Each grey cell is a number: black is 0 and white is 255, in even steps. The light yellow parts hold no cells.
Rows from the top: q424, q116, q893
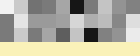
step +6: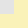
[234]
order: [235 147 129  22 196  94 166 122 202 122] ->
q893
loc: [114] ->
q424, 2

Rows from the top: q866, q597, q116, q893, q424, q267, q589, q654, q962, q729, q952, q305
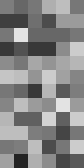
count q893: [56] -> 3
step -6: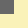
[97]
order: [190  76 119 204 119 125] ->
q952
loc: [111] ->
q597, 2
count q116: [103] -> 3
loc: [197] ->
q267, 0

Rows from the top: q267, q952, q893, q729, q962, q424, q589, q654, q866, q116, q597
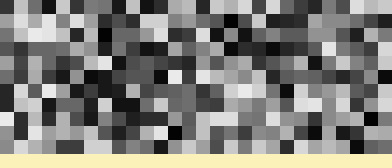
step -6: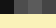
[12 71 85 63]
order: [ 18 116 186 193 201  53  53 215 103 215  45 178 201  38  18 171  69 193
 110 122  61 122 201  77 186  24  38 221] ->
q267

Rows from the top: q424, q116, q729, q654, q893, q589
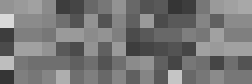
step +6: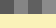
[ 95 139 102 145]
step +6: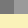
[125 160]
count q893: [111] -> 7

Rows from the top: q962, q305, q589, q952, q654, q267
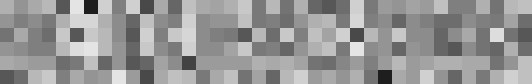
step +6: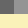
[108 154]
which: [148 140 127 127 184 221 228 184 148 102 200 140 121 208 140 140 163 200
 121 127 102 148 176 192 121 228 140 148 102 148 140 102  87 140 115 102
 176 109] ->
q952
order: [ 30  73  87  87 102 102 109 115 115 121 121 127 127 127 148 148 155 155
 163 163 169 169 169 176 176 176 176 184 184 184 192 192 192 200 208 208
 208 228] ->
q962
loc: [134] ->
q654, 24
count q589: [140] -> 5
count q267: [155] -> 4
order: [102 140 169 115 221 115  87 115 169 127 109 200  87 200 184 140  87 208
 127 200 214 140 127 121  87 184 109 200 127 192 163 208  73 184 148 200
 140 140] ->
q589

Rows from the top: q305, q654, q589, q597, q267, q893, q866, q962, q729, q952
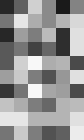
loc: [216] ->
q654, 5
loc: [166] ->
q866, 3
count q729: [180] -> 3

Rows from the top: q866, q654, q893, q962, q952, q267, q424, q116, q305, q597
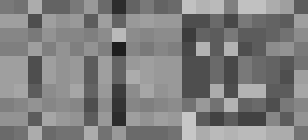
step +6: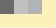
[112 199 185]
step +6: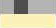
[178  84 185 185]
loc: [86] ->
q952, 20
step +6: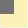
[120]

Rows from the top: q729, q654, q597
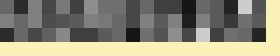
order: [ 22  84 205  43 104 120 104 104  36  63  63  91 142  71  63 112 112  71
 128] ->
q729
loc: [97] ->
q597, 3
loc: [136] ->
q597, 4
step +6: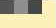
[ 90 148  77]
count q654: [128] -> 6
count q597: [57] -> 0

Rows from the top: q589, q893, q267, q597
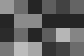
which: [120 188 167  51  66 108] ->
q597
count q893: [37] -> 4
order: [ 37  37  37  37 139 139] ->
q893

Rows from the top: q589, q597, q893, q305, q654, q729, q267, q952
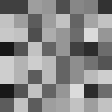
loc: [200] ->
q893, 0
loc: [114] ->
q654, 6
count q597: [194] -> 3
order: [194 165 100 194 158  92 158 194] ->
q597
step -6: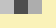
[188  72 167]
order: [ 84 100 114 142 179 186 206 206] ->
q654
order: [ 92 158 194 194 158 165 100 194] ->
q597

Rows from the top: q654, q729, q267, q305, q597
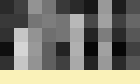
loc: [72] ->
q729, 6
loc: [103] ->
q729, 9
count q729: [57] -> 2
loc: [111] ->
q267, 3
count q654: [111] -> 0

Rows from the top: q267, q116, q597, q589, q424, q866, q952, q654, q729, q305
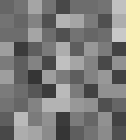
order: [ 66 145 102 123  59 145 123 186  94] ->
q729
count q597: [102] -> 1
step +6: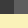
[ 65 100]
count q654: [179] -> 2
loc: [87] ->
q952, 2
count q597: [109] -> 4

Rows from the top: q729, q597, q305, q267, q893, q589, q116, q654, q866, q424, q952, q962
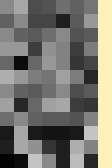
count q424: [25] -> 3
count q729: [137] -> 1
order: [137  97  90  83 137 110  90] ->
q305
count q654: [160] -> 2
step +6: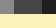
[143  75  75  37]
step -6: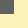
[91]

